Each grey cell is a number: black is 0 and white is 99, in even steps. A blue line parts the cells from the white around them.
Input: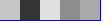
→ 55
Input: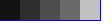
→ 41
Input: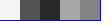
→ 65
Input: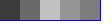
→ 58
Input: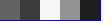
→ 57
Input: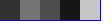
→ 8
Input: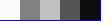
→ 33
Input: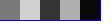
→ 68
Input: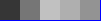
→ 68
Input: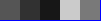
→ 79
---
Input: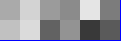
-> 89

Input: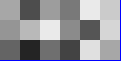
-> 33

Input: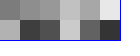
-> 65

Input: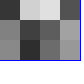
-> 36

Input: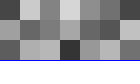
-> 33

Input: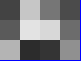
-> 84
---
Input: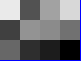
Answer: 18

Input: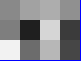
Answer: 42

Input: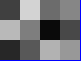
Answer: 34

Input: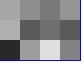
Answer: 61

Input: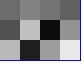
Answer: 12

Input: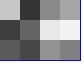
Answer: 28
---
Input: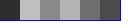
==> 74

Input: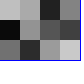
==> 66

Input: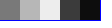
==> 71

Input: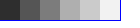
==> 33

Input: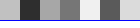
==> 18

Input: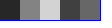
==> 51

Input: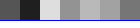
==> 12
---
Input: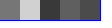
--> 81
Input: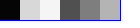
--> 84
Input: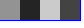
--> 14
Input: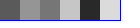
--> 58
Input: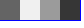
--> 93
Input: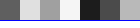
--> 87
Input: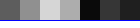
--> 56
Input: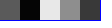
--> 2
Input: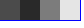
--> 16
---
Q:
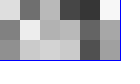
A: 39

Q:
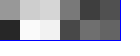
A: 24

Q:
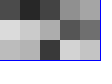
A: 33

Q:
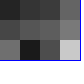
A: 36

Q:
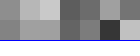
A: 62

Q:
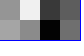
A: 22

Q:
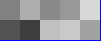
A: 59

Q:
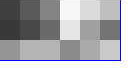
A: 62

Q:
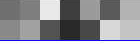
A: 35
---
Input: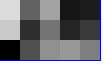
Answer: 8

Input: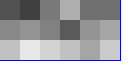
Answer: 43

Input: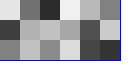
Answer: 72

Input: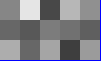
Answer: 71

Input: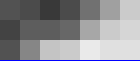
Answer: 62

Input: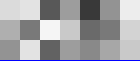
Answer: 57
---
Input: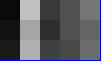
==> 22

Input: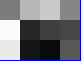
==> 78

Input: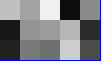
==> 93

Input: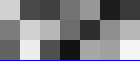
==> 25

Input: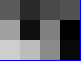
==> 28

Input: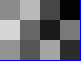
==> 27

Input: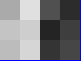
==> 31

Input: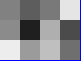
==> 47
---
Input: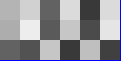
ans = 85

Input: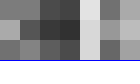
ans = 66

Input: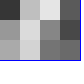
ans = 35

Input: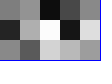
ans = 53

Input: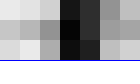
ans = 74

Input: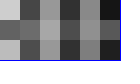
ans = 8

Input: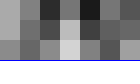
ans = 33
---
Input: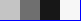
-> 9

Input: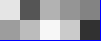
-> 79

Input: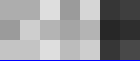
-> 21

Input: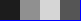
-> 83

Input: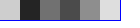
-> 55

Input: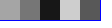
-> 80
